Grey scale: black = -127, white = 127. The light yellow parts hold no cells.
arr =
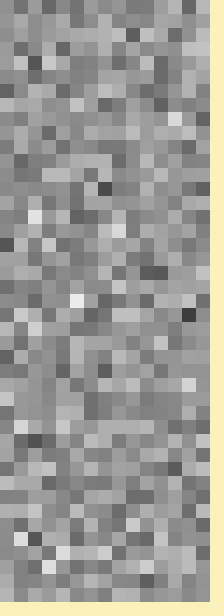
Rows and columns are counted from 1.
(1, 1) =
17
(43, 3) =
42
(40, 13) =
47
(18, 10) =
38
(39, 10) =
-10
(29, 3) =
21
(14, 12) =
14
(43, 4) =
27
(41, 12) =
29
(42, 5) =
-2
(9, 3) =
33
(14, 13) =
22
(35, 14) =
-11
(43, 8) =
0
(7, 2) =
10
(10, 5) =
31
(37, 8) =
11
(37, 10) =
14
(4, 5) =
-24
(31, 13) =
-15
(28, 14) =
83
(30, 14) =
46
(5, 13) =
9
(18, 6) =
-3
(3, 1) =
14
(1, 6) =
-12
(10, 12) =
46
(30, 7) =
-15
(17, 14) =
35
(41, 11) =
76
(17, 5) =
24
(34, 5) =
2
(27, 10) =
20
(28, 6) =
-8
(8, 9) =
-2
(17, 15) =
0
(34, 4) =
65

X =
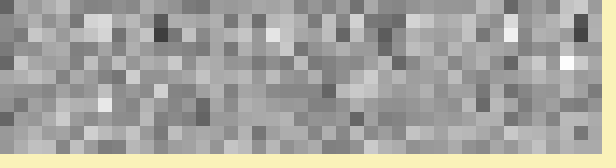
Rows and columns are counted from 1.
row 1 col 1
-27
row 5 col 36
15
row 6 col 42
26
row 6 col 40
40
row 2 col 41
73
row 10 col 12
-5
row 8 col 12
24
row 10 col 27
10
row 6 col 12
19
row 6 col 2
48
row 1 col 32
22
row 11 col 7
28
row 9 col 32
29
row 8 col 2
-7
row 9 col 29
4
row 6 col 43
31
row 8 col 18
49
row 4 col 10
47
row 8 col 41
2
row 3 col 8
84
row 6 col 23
47
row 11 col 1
23
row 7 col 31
48
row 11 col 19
17
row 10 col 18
51
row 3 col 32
31
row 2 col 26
81
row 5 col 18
23
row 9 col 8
28
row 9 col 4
45
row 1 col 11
44
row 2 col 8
89
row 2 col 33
48
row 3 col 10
40
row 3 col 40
45
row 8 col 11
50
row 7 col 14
1
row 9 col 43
43

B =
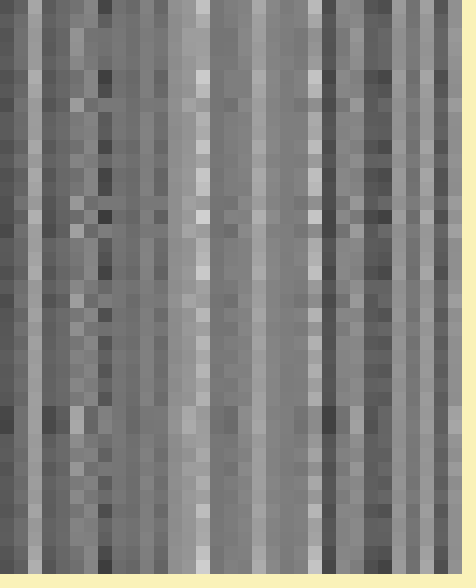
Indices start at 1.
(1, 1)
-45
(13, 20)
8
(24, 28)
-25
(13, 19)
41
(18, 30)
-13
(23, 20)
4
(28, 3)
27
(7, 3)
36
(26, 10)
-14
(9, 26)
5
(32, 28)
-25
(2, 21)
-1
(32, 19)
26
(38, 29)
16
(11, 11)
1
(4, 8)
-14
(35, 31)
24
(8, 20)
3
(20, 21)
-1
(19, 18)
1
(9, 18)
0
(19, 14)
19
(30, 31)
24
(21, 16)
-8
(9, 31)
23
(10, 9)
-9
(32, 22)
-5
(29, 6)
-6
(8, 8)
-7
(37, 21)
-2
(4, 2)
-15
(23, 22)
1
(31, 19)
38
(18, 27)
-35
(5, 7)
-6
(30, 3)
30
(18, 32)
-33
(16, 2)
-31
